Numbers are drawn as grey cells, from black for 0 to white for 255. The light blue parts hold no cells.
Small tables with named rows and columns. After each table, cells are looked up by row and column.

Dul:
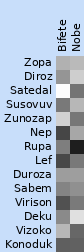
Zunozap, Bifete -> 209
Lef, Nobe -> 121
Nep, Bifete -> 70
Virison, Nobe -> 122
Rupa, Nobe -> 30
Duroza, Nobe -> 158
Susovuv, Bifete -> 121
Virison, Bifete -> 81
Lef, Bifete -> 72

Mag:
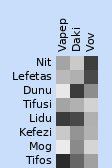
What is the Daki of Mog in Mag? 138
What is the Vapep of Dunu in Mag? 232
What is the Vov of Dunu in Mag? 141
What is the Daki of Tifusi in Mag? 177
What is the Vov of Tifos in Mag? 161
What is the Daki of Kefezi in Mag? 148
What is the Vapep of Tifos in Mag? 43
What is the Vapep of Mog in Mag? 235
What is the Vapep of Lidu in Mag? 59
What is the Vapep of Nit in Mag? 164
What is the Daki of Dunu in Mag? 59
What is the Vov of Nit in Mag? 62
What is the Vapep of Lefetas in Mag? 185
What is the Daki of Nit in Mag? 202
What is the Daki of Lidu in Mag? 73
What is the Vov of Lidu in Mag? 176
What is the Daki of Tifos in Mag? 102
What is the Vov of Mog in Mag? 213
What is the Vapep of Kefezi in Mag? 201
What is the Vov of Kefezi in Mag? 178

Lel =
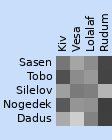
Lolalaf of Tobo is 152
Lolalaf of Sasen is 141
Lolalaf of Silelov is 127
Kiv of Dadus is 170
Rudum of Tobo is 68
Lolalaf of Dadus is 130
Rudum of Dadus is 63
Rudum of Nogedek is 62
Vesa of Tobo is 140
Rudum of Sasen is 70
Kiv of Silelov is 159
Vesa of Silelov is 122
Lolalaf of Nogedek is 145
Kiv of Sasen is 118
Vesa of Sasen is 165
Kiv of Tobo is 80
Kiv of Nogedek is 89
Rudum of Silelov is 181
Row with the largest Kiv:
Dadus

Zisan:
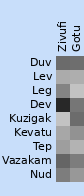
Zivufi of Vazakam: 101
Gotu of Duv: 110
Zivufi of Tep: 158
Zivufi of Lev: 171
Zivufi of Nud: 125
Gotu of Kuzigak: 108
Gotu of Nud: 152
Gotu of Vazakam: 125
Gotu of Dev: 118
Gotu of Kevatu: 146
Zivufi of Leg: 132
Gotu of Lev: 174
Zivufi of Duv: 107
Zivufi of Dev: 40
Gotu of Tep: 179
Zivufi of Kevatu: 167
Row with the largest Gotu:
Leg

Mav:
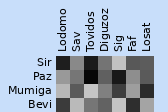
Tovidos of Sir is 26
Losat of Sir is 92
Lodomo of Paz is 153
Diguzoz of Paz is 96
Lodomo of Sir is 30
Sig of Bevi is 196
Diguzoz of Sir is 116
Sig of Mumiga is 62
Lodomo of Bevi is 59
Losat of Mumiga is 43
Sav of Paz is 118
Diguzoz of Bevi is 98
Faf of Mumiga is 158
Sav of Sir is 137
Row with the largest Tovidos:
Mumiga

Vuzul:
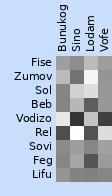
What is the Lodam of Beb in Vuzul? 94
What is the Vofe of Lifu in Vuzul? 134
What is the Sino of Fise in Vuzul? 142
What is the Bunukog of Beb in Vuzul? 133
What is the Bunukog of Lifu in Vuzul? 148
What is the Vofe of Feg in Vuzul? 154
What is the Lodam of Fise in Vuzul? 187
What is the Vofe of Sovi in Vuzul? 160
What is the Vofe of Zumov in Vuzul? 149
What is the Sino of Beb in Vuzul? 183

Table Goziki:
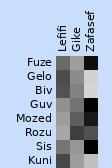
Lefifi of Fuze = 106
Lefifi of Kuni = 71
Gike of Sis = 150
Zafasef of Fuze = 14
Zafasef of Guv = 3
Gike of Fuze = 158
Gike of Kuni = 158
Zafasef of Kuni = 191
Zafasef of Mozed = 25
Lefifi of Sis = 117
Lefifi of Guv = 144
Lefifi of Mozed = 157
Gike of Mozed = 94
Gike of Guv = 115
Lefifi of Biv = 82
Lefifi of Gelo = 77
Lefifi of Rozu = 167
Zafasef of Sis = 2
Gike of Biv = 130

